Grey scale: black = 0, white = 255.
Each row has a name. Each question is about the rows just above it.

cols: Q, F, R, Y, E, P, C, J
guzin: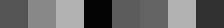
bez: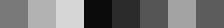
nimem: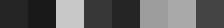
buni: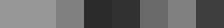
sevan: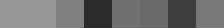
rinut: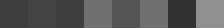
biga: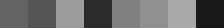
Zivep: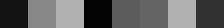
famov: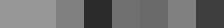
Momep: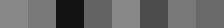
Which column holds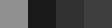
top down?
J
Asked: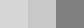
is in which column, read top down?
R
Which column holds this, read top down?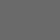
P
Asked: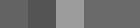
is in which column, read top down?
P
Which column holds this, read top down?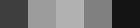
R
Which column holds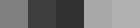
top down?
C
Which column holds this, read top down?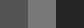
Q

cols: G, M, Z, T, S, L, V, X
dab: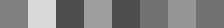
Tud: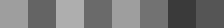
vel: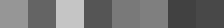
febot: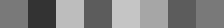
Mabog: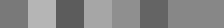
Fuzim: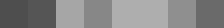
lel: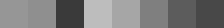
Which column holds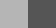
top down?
M
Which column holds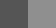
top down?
M

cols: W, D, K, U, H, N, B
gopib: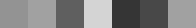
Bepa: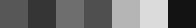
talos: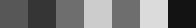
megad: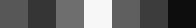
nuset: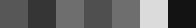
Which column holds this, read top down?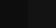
B
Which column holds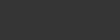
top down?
D

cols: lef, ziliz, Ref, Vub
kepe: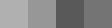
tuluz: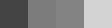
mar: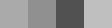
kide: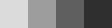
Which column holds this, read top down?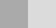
lef
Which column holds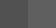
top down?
Ref
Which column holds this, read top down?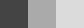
lef
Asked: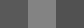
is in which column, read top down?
Ref

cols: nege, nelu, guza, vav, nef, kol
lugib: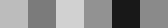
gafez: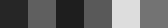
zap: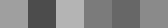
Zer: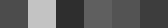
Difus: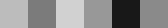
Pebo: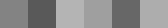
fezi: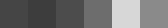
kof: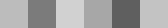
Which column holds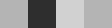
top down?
guza
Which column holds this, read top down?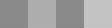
kol
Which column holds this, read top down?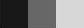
nef
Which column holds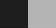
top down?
guza
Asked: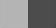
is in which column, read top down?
guza

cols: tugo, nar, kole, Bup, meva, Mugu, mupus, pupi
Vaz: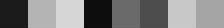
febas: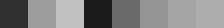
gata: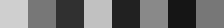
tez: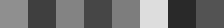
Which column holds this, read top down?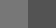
pupi
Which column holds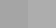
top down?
pupi
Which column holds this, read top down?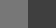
nar
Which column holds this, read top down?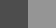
Mugu
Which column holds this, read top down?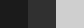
tugo
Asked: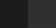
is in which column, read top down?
tugo

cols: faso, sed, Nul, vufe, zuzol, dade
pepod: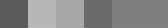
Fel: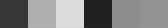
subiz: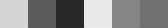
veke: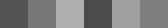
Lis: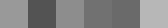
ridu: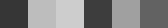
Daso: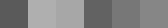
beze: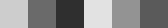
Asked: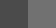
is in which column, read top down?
vufe
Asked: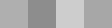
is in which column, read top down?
Nul
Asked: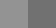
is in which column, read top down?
dade
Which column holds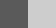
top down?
faso
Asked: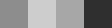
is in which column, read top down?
Nul
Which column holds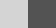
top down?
faso

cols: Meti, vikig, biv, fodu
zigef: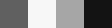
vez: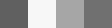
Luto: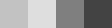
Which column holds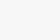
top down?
vikig
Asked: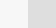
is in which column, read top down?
vikig
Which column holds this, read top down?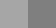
biv
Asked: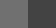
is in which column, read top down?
fodu
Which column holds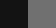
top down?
fodu
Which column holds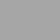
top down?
biv

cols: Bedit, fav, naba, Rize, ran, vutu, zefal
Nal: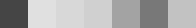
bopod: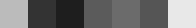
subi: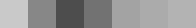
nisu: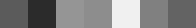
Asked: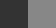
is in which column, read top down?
fav
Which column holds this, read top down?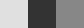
fav
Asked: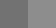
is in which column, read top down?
Rize
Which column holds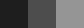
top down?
naba
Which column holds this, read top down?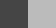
Bedit

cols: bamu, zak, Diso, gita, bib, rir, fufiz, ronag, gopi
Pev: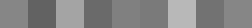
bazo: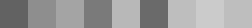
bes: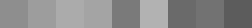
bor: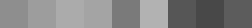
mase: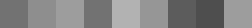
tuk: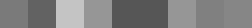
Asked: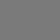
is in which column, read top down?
bib
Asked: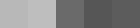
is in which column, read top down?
fufiz
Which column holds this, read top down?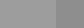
zak
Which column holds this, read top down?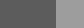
gopi

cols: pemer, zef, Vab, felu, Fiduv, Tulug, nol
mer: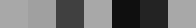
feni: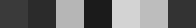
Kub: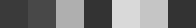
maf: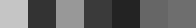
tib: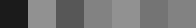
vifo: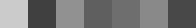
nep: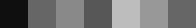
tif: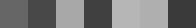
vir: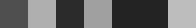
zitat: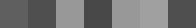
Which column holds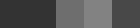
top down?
nol
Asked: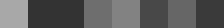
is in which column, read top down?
nol
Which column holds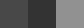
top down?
zef

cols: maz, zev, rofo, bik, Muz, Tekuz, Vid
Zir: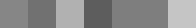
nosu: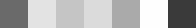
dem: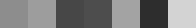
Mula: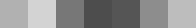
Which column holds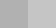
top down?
rofo
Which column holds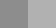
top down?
maz
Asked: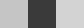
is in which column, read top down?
Vid
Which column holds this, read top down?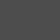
bik

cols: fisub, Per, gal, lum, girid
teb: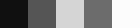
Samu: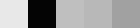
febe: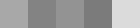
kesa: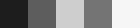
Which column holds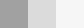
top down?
girid
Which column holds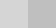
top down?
gal
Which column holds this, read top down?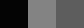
Per
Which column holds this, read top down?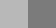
lum
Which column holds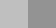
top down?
gal
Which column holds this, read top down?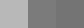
lum

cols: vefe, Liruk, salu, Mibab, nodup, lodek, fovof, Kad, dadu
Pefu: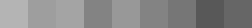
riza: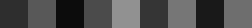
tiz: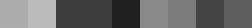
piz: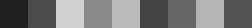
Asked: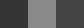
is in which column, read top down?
lodek
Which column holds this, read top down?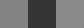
lodek
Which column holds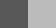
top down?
Liruk
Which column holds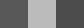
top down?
Liruk
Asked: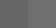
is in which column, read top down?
dadu
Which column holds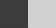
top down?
salu

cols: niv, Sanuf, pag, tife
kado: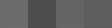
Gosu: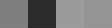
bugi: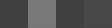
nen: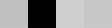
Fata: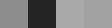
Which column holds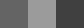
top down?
pag
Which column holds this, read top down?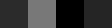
Sanuf
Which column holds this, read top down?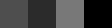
Sanuf
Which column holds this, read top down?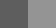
tife
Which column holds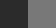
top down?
Sanuf
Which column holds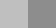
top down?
niv

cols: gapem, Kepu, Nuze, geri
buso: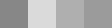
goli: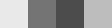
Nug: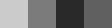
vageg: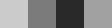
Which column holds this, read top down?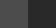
Nuze
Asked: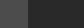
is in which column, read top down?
Nuze

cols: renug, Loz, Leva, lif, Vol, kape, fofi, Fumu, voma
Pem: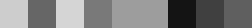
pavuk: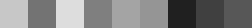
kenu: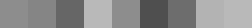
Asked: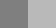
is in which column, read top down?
lif
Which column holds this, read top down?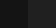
fofi
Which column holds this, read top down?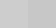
renug
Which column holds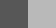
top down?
voma
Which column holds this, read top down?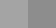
Vol
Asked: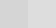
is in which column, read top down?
Leva

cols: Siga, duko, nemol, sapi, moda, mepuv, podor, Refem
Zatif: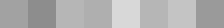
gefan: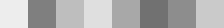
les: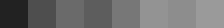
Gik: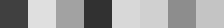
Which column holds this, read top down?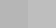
nemol
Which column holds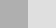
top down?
sapi
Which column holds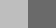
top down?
nemol

